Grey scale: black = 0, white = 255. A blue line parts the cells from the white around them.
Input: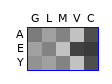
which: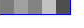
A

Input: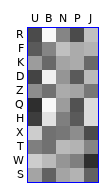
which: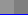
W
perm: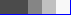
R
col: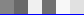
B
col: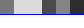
J

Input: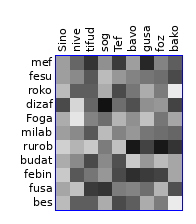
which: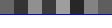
mef
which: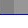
milab
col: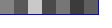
tifud
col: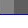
bavo
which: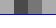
roko

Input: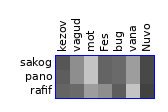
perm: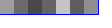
pano
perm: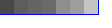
pano

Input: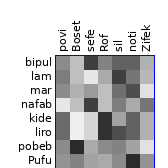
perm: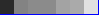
pobeb
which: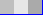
lam
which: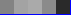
Pufu
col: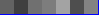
sil
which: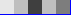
nafab
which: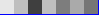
nafab
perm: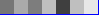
nafab

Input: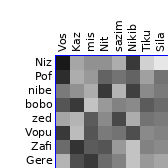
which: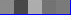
zed
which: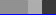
Niz
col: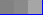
Sila
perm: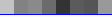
Zafi

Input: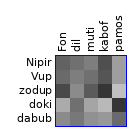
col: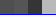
kabof
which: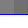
Vup
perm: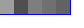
Nipir

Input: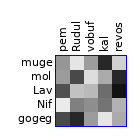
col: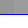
pem
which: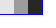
muge
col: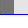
kal
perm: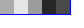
gogeg
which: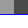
mol
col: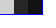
revos
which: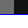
Lav

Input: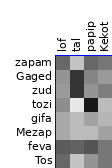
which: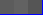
feva
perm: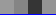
Gaged
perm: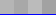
gifa

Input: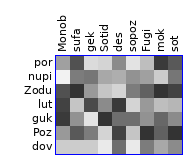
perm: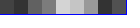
Zodu
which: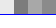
dov
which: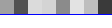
por
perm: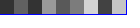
Poz
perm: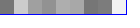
nupi

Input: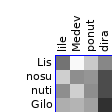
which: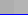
Gilo
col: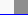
Medev
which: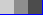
nuti
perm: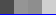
nosu
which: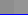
nosu

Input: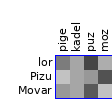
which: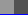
Pizu
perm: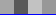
Movar
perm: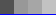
Pizu
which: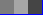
lor

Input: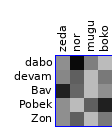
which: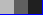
Pobek
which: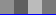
Zon
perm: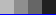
Bav
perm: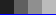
Pobek
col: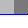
boko
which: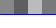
devam

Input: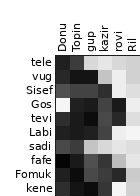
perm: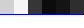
kene
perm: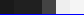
Labi

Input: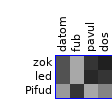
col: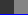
dos
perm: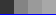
Pifud
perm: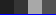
zok
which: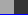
zok
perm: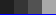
zok
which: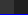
zok
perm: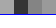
Pifud

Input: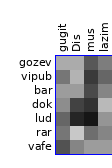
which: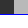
dok
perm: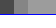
bar

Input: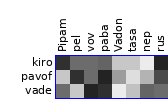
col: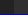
paba
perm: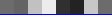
vade
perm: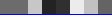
vade
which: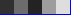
pavof
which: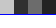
pavof
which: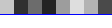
pavof

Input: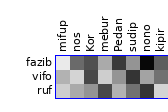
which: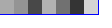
ruf
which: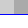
ruf
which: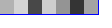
vifo
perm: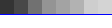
vifo

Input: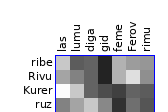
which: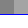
ruz
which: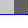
Kurer
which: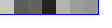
ribe

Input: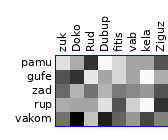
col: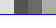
zuk
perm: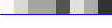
pamu
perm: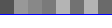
zad
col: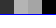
Doko
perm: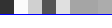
rup
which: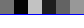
vakom
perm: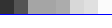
pamu

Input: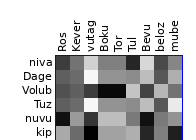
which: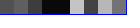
Volub
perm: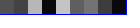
Volub

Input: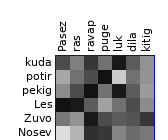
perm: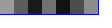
pekig
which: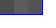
Zuvo
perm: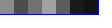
Les
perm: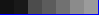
pekig
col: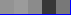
kitig
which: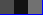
pekig
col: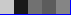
luk

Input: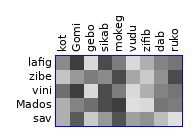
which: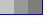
zibe
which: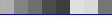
Mados
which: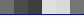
Mados
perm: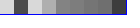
vini
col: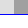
vudu

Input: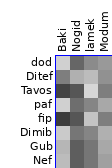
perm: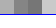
Dimib
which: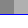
Dimib

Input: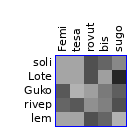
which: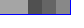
soli
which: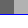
lem

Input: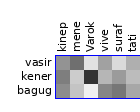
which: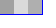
vasir
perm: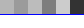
kener

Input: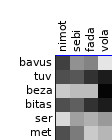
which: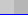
met
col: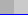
fada
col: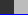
fada
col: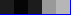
vola
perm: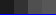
tuv
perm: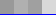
ser
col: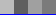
sebi

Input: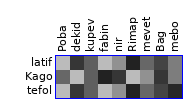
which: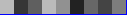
latif
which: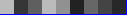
tefol
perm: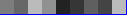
latif

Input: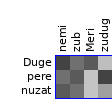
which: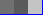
pere
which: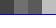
Duge
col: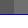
zub
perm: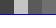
pere
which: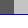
pere

